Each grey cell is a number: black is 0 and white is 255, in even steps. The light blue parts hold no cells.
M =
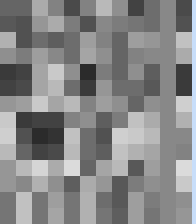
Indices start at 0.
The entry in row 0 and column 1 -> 101
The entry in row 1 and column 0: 88
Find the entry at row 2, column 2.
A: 109
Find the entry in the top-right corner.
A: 74
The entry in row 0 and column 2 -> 171
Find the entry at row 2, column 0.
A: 177
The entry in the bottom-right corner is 150
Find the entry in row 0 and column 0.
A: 101
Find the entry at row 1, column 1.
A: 81

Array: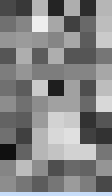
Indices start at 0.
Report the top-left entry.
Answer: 72
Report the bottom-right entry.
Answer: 72
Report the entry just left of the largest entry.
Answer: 133
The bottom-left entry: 141
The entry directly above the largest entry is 182
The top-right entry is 182
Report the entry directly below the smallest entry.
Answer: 133
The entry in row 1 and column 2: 238
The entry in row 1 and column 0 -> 112
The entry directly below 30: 161
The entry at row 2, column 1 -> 155
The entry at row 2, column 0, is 149
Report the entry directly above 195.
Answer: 216
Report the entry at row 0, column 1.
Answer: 56
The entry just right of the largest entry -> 167
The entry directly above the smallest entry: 112
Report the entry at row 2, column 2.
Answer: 149

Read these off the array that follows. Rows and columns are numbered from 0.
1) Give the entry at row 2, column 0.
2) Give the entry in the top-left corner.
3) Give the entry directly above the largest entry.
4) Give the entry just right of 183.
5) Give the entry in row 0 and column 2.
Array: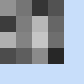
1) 176
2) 146
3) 183
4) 102
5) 53

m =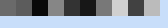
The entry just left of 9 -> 92
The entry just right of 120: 208

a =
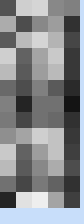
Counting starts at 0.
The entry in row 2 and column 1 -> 186
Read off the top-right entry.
128
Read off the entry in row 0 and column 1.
207
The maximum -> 238
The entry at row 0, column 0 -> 83
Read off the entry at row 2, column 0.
90
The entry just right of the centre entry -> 113
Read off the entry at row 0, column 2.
213
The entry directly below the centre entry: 113
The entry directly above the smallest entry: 42
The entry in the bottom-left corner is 36
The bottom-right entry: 63
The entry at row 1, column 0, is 172
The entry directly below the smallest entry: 49
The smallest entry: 20
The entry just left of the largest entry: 225

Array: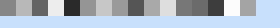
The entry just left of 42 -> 236
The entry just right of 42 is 148
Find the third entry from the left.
100
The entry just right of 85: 169
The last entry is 163

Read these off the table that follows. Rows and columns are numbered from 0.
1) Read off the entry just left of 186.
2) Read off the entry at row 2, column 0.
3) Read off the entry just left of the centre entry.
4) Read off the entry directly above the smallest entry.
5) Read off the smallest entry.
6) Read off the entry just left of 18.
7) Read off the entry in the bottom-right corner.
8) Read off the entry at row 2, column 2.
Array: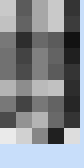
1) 141
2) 120
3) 75
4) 60
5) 18
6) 91
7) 221
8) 105

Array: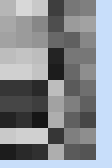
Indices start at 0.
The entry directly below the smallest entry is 208
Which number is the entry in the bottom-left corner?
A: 28
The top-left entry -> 182
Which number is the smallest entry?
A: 22
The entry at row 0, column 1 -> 216
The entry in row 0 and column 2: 201
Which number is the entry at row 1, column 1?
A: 155
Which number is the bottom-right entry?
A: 84
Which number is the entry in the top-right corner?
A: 127
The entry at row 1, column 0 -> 168
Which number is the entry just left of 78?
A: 135
